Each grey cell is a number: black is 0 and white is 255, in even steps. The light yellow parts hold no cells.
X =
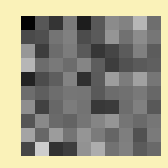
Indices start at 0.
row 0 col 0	3
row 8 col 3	116
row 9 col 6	114
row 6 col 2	103
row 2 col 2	108
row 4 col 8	161
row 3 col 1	108
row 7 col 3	99
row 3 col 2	121
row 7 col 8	106
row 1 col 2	116
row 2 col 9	92
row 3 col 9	95
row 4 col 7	124
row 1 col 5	90
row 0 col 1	87
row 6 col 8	128
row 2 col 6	69
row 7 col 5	133
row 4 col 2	94
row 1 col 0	74
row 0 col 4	29
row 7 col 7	117
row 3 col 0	182
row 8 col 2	156
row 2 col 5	54
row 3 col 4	133

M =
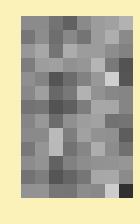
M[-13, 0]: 139
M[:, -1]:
[178, 138, 130, 83, 85, 133, 133, 116, 93, 112, 150, 139, 48]
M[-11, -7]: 167
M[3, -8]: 125
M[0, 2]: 115
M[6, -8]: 115
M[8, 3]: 126
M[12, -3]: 137
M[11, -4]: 118
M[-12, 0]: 118
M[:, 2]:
[115, 110, 116, 160, 84, 104, 83, 108, 186, 185, 98, 85, 118]
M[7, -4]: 157
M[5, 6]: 135
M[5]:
[136, 159, 104, 120, 178, 146, 135, 133]
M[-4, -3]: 173
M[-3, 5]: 146
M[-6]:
[133, 152, 108, 144, 157, 162, 114, 116]
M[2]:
[151, 167, 116, 172, 156, 156, 141, 130]
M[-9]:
[143, 132, 84, 108, 130, 152, 207, 85]
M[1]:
[118, 141, 110, 136, 116, 156, 174, 138]
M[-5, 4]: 161
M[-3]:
[140, 147, 98, 129, 141, 146, 147, 150]
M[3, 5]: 181
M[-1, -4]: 140

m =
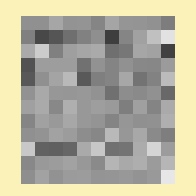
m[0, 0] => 144
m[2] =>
[170, 204, 128, 159, 166, 170, 111, 119, 166, 162, 65]
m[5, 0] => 146
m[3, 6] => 132
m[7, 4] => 152
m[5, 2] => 151
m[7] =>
[133, 161, 153, 167, 152, 148, 132, 150, 144, 145, 175]
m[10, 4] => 152
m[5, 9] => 145
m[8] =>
[144, 147, 162, 156, 141, 135, 185, 151, 168, 138, 126]
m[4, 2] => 164
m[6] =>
[160, 170, 136, 175, 152, 158, 154, 126, 160, 132, 170]
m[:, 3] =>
[147, 111, 159, 157, 185, 150, 175, 167, 156, 102, 162, 155]
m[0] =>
[144, 144, 166, 147, 148, 133, 165, 149, 148, 145, 125]
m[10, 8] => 174
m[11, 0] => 142
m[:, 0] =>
[144, 128, 170, 82, 88, 146, 160, 133, 144, 200, 136, 142]
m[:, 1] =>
[144, 72, 204, 157, 144, 169, 170, 161, 147, 98, 153, 162]
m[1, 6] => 62
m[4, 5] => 127
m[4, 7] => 167
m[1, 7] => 133
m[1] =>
[128, 72, 85, 111, 129, 143, 62, 133, 161, 192, 226]

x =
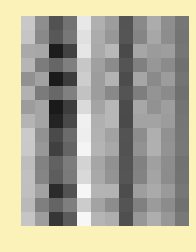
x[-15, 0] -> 200
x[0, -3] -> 172
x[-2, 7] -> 84
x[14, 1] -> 157
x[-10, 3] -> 128
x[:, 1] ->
[142, 137, 167, 124, 162, 123, 165, 165, 146, 152, 130, 133, 162, 127, 157]
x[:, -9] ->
[114, 119, 66, 127, 60, 128, 61, 73, 107, 100, 124, 122, 82, 126, 91]
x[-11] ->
[145, 162, 27, 60, 205, 157, 179, 76, 166, 138, 156, 116]
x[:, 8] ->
[137, 133, 166, 128, 166, 126, 167, 163, 141, 146, 129, 131, 158, 128, 151]
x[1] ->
[197, 137, 88, 119, 224, 172, 151, 85, 133, 167, 141, 116]
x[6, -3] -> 146
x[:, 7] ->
[84, 85, 74, 84, 76, 84, 75, 74, 83, 82, 84, 85, 77, 84, 79]
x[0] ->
[200, 142, 82, 114, 232, 176, 157, 84, 137, 172, 142, 118]
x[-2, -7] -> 163
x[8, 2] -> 74
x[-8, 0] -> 180
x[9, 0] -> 201
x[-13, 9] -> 155
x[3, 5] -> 160
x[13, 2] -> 100
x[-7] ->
[202, 146, 74, 107, 238, 178, 162, 83, 141, 175, 145, 119]
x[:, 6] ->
[157, 151, 184, 139, 179, 137, 183, 183, 162, 168, 145, 148, 179, 141, 174]
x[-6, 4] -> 244
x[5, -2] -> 139
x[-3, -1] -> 119
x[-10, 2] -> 104

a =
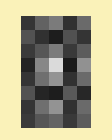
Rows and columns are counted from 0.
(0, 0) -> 53
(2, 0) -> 58
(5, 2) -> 29
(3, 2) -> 218
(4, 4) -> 106
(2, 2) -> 123
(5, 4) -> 39
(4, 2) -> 147
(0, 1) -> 98
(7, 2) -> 100
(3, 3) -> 26
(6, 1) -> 111
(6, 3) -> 49

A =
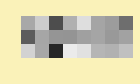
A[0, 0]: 168
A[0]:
[168, 204, 77, 176, 222, 165, 156, 110]
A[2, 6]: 177
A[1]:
[92, 166, 149, 148, 160, 165, 153, 162]
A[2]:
[210, 167, 38, 235, 225, 181, 177, 192]
